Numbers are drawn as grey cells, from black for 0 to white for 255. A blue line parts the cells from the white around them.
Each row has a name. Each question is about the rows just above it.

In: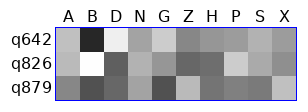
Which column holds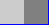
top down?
P
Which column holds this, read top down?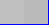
A
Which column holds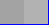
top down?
N
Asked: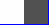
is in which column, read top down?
B
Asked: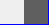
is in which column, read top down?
D
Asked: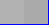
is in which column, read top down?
S

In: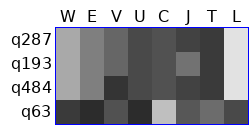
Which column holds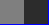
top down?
E
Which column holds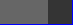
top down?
V
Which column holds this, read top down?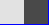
L
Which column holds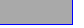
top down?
W
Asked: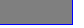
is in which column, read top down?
E
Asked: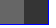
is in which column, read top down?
V
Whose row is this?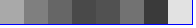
q193

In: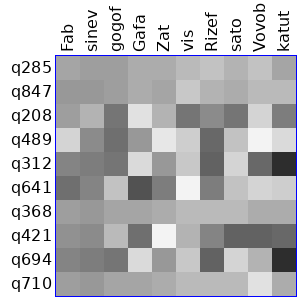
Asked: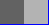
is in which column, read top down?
Vovob
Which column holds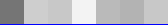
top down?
vis
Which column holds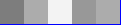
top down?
Zat

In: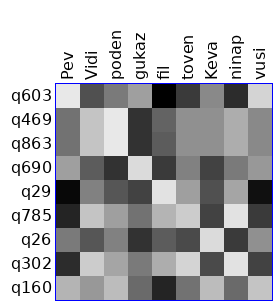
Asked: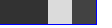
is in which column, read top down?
gukaz
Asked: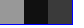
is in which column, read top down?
vusi

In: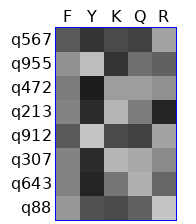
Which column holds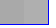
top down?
Q
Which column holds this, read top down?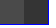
K
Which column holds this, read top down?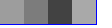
Q
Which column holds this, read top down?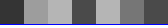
K
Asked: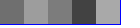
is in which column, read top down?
Q

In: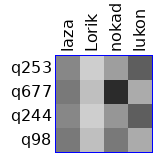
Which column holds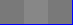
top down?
laza
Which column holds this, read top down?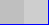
Lorik
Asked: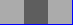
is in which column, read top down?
lukon
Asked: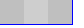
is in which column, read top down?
Lorik
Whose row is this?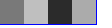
q677
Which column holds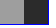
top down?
nokad

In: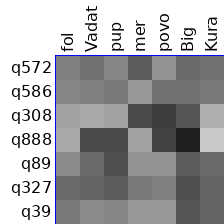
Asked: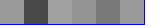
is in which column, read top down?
mer
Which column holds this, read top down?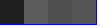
Big

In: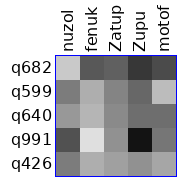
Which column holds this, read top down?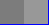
nuzol
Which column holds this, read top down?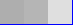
fenuk
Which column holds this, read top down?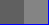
Zatup
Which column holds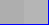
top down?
fenuk
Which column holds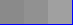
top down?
Zatup
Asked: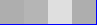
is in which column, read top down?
fenuk

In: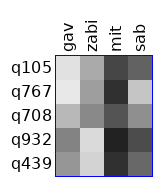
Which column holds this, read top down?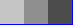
sab
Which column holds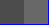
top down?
sab

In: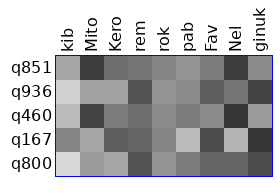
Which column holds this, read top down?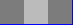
pab
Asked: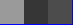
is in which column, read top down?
ginuk
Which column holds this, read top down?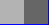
Nel
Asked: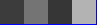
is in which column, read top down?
Nel

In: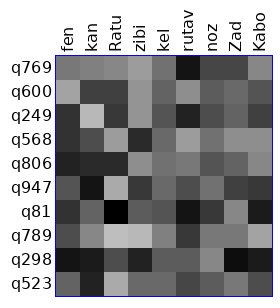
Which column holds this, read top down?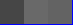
Zad
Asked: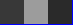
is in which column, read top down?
Ratu
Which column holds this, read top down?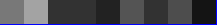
fen
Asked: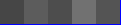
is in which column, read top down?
noz
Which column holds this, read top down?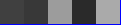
Ratu
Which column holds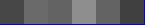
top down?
Zad
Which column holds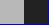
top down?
zibi

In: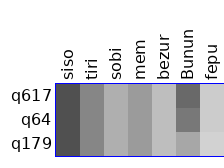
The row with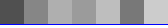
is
q64
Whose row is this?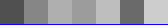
q617
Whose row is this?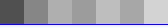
q179

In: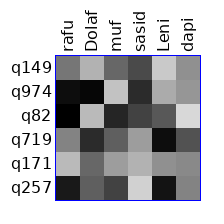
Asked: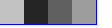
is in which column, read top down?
muf
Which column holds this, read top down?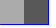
Leni
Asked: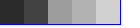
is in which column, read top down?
sasid
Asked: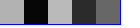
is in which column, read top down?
Dolaf
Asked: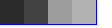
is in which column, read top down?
sasid
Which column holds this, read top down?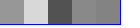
dapi

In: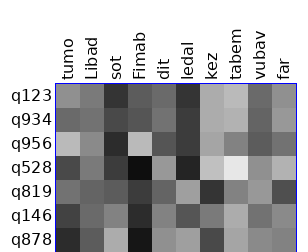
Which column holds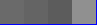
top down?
vubav
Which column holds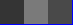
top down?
kez
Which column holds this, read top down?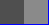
far

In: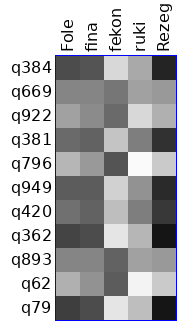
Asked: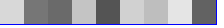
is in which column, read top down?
fekon
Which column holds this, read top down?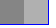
Fole
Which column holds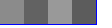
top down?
fina
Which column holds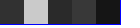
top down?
Rezeg
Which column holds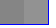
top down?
fina
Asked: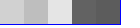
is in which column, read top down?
fekon

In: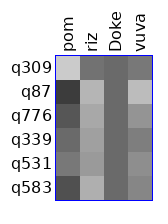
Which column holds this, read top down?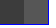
pom
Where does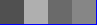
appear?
q583
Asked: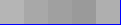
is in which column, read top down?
riz
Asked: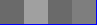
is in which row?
q339

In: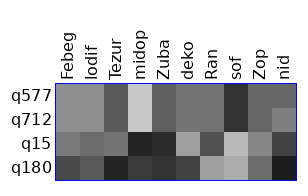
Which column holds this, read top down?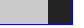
midop
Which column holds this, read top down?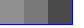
Febeg
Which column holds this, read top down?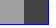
deko
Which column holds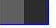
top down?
Zuba
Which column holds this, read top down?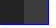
midop
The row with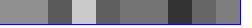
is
q712
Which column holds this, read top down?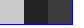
midop

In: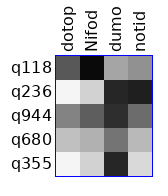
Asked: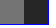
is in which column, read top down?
dumo
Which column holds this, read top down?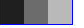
notid
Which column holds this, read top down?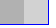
Nifod
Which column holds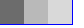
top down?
notid

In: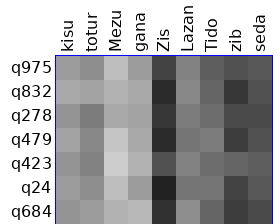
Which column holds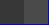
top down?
zib
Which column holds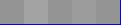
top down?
kisu

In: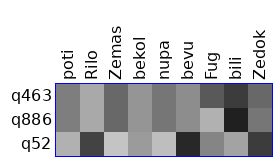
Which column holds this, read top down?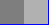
poti
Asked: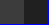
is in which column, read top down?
bili
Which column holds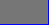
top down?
nupa
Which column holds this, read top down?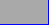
Rilo

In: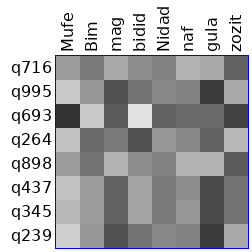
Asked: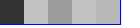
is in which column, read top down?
Mufe
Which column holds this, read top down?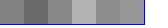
naf
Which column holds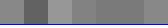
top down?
Nidad
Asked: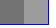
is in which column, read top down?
Bim
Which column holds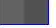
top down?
mag

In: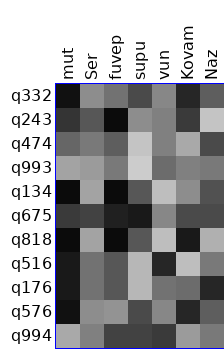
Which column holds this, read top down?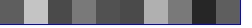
Naz
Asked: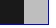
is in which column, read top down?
Kovam
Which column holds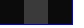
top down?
mut
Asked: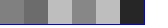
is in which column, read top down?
vun
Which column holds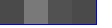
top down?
Naz
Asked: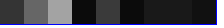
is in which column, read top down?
mut

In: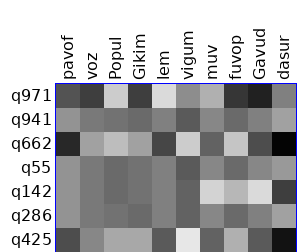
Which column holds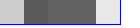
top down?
vigum
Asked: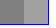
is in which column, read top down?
dasur
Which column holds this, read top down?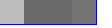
Popul
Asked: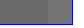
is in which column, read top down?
Popul
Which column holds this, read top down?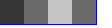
fuvop
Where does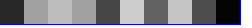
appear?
q662
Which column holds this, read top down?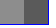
vigum

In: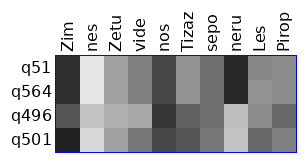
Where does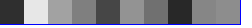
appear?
q51
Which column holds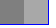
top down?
vide

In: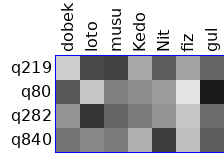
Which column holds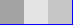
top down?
fiz
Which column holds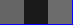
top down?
gul
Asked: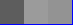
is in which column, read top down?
Nit
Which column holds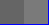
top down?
musu

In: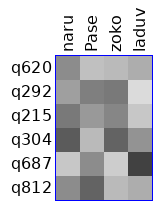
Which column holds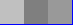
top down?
Pase
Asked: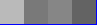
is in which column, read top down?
zoko
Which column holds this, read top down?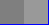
Pase
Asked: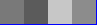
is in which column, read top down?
naru
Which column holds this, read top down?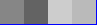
zoko

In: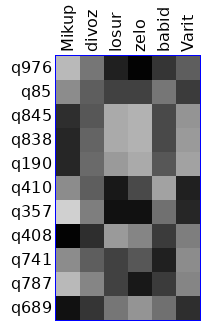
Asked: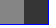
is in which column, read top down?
divoz
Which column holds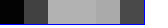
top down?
zelo
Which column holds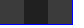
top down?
babid
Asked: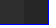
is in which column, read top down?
Mikup
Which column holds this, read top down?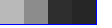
Mikup
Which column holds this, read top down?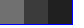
babid

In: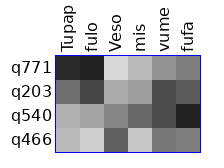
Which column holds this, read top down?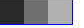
Tupap
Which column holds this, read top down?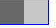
mis

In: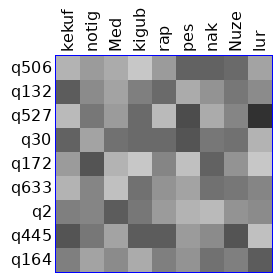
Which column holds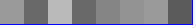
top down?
rap
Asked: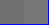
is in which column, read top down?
kigub
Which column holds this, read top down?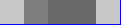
kigub
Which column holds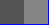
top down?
notig
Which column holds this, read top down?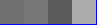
kigub

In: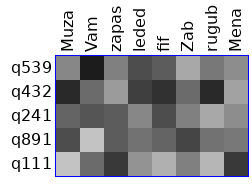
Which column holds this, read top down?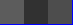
fif
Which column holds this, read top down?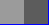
zapas
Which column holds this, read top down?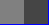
Zab
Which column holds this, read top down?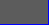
zapas

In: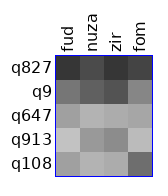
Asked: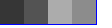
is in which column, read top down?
zir
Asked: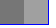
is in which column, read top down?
fud

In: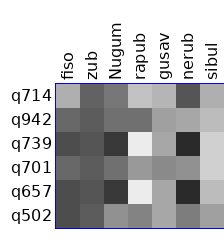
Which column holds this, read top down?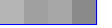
gusav
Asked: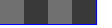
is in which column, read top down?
Nugum
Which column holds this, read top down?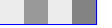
rapub
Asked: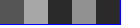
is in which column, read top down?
nerub
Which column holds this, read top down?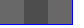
fiso

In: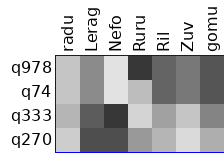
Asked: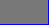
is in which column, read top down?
Zuv
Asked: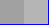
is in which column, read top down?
Ril
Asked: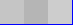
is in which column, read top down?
radu
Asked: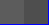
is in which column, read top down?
Lerag
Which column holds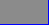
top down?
Lerag
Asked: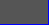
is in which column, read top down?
gomu

